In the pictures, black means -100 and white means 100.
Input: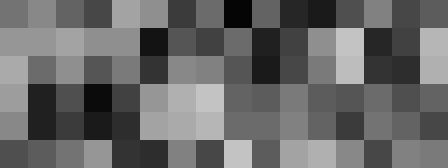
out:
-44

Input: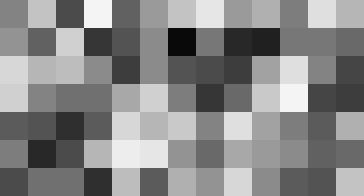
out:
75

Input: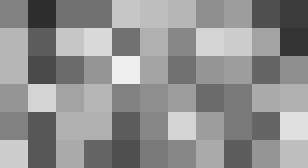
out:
-37

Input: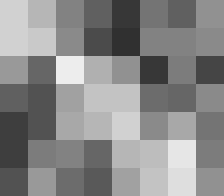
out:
-25

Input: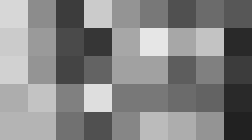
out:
-16

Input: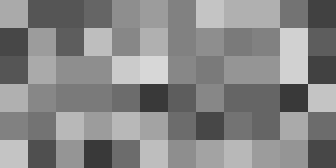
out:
-10
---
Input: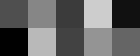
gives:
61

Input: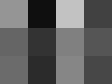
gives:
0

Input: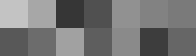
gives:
2

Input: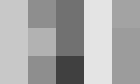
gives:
79

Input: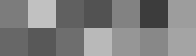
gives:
-53

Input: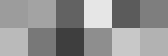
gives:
-29

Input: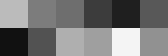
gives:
-76

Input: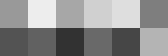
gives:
74
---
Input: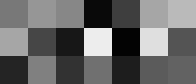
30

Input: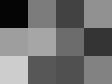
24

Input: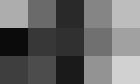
-91

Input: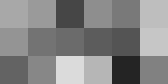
16

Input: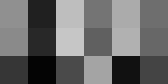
8

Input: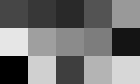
80

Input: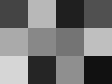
33

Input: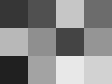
44

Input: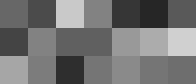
-47
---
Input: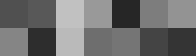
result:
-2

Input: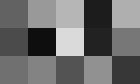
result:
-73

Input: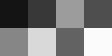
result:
22

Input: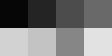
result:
-40

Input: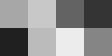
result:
-22

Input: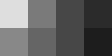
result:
-44

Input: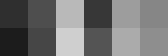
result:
23
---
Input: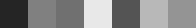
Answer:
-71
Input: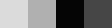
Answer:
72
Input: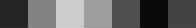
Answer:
-71
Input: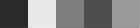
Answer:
-67
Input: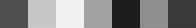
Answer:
-38
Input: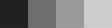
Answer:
-74
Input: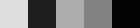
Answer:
73
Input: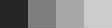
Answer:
-70
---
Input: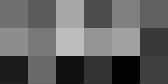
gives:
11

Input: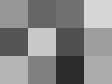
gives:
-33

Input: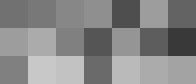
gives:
23

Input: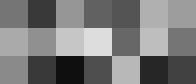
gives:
33

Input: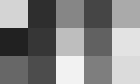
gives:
-74

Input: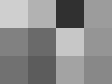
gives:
1

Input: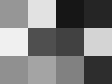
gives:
88

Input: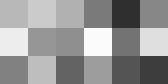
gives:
86

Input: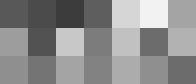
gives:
23
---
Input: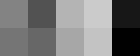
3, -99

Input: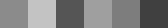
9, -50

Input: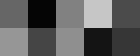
-20, -58

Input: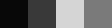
-94, -4

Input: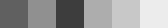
-25, 85

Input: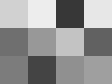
64, 25

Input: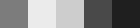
-3, -76

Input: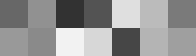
-19, 25

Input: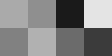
33, -54
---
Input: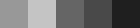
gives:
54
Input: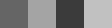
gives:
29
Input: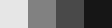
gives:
1
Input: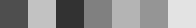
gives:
52
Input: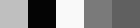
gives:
-97
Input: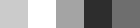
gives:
100
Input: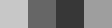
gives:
-20
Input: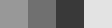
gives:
-12
